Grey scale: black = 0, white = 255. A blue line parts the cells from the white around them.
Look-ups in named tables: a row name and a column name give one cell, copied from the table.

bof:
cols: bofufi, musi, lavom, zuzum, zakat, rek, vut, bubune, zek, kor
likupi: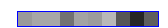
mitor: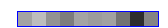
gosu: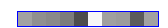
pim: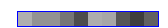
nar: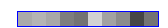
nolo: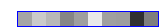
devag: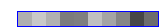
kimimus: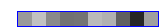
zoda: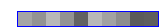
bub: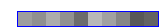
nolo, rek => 233
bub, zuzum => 145
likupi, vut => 184
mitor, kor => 132
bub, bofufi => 158
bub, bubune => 134
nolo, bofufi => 165
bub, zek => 88
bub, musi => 144
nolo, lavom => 184
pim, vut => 167
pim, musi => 147
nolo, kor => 126
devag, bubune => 134
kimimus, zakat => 116
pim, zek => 62
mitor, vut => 161
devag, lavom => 177
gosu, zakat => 77
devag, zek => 71
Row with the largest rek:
gosu

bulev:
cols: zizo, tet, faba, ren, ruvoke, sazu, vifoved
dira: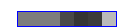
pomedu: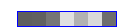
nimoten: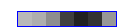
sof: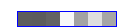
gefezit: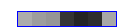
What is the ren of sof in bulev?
248
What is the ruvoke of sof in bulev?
163
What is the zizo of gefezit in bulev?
172
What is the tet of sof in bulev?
92
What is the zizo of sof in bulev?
93
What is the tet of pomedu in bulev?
97
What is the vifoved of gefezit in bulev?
167
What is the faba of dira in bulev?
125
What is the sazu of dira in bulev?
59
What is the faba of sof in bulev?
99
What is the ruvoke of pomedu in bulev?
178
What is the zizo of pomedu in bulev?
95
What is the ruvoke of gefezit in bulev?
36

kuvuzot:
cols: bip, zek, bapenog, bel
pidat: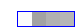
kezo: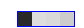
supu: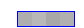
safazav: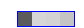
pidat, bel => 182
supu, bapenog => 168
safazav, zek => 214
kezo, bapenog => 217
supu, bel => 176
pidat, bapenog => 177
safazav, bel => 196
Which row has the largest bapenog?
kezo

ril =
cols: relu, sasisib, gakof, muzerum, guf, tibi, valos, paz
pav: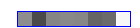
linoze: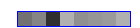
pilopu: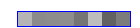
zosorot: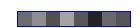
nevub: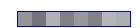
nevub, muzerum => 129
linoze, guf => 144
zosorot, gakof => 81
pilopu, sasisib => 139
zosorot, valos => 106
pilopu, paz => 124
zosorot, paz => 86

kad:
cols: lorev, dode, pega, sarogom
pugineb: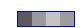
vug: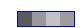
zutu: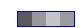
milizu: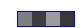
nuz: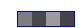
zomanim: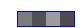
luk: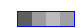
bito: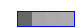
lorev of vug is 91
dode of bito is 168
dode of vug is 154
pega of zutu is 197
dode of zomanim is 81
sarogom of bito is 173
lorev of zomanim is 124
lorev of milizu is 127
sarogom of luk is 161
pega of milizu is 156
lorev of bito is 102
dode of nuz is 73
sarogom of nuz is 68
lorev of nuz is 126
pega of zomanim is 156

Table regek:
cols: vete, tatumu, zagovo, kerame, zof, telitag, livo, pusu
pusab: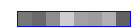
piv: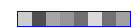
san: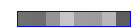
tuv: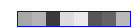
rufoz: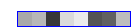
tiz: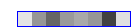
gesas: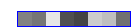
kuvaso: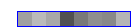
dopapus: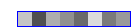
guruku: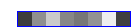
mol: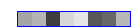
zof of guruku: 119
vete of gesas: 130
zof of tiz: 169
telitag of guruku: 147
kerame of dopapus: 144
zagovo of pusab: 143

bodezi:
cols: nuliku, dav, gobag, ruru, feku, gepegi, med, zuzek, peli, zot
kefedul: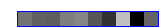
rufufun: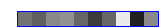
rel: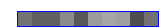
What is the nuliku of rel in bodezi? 116
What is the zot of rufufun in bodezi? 137
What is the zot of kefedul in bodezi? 100
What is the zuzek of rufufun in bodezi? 235
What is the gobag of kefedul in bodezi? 94
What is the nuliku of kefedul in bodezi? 116
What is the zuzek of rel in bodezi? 160
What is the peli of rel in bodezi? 78
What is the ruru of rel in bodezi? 139
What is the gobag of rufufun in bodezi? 137
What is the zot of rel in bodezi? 114
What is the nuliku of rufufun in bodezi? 116
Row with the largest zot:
rufufun

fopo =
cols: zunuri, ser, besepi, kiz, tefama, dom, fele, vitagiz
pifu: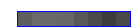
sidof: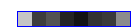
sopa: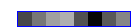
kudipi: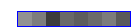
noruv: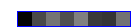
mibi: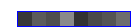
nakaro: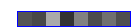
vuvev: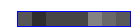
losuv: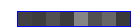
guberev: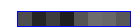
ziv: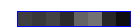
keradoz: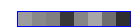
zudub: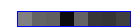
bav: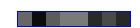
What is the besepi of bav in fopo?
92
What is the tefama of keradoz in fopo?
134
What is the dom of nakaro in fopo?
76
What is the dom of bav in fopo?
41
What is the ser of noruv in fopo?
73
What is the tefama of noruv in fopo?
128
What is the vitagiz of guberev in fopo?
88
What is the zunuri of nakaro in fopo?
84
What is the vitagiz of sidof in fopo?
140
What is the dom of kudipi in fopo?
107
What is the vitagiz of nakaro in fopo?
79
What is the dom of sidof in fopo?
50
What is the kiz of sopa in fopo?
175
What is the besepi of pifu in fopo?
104
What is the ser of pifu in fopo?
106
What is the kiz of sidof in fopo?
36
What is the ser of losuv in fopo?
61
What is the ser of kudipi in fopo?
125
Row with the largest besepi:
nakaro

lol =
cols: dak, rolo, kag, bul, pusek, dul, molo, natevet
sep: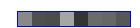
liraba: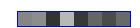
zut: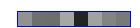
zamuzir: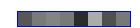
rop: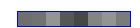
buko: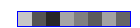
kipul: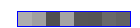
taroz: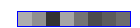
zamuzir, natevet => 120
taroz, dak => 174
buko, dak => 198
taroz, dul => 76
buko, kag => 39
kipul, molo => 105
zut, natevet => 121
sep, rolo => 79
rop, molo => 148
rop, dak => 111
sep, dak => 137
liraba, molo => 75
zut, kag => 110
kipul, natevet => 99
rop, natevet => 123
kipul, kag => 80
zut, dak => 146
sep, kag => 76
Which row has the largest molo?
buko

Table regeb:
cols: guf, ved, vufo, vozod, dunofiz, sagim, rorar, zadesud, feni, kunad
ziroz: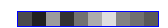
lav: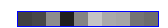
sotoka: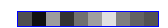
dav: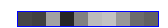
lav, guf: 65
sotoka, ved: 16
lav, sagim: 196
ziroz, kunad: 89
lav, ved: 72
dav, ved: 65
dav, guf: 71
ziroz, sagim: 172
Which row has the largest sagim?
lav

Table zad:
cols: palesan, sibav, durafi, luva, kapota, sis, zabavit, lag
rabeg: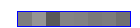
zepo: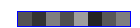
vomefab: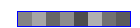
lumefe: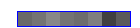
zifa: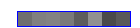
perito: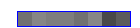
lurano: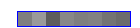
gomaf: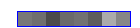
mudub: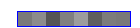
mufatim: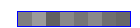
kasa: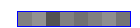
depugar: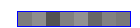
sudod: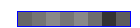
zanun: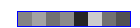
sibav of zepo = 51
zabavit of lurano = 116
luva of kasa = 129
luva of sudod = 118
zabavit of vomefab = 114
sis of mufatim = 138
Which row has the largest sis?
zanun

